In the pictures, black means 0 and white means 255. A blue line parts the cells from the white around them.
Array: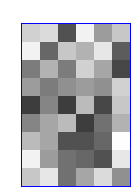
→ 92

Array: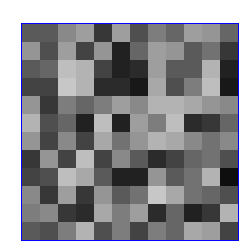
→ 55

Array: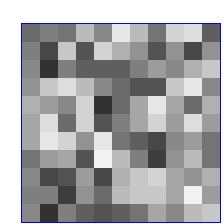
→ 146

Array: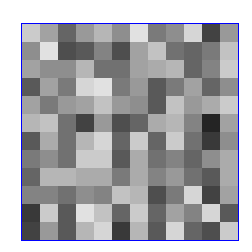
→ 194

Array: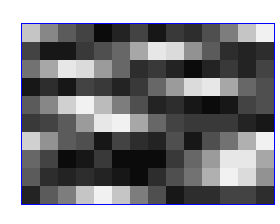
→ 45

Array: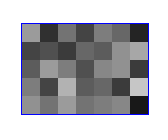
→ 167

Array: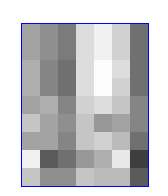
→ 112

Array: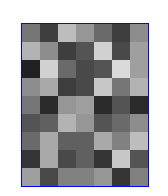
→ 159

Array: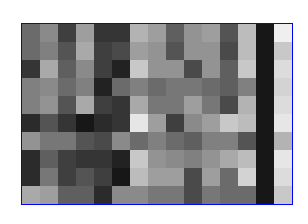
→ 200
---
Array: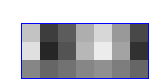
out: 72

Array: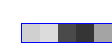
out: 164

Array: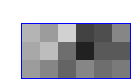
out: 134

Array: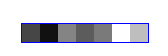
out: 190

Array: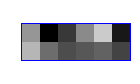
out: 24

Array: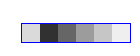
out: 239

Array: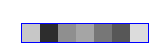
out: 220

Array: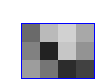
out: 168
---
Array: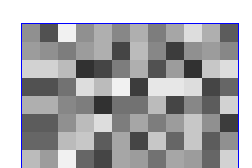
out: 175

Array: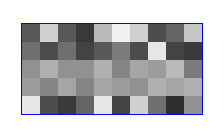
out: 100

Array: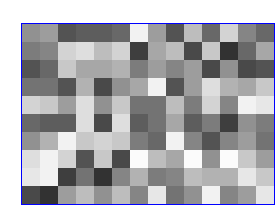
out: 133

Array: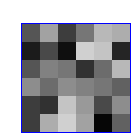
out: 184

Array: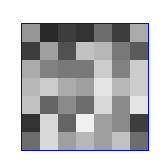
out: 61
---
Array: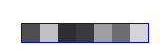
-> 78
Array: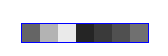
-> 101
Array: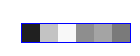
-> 32
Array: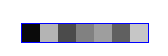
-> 10
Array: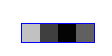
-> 193
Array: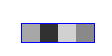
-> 167
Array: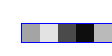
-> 164
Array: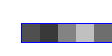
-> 79
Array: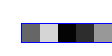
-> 102
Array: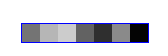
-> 116
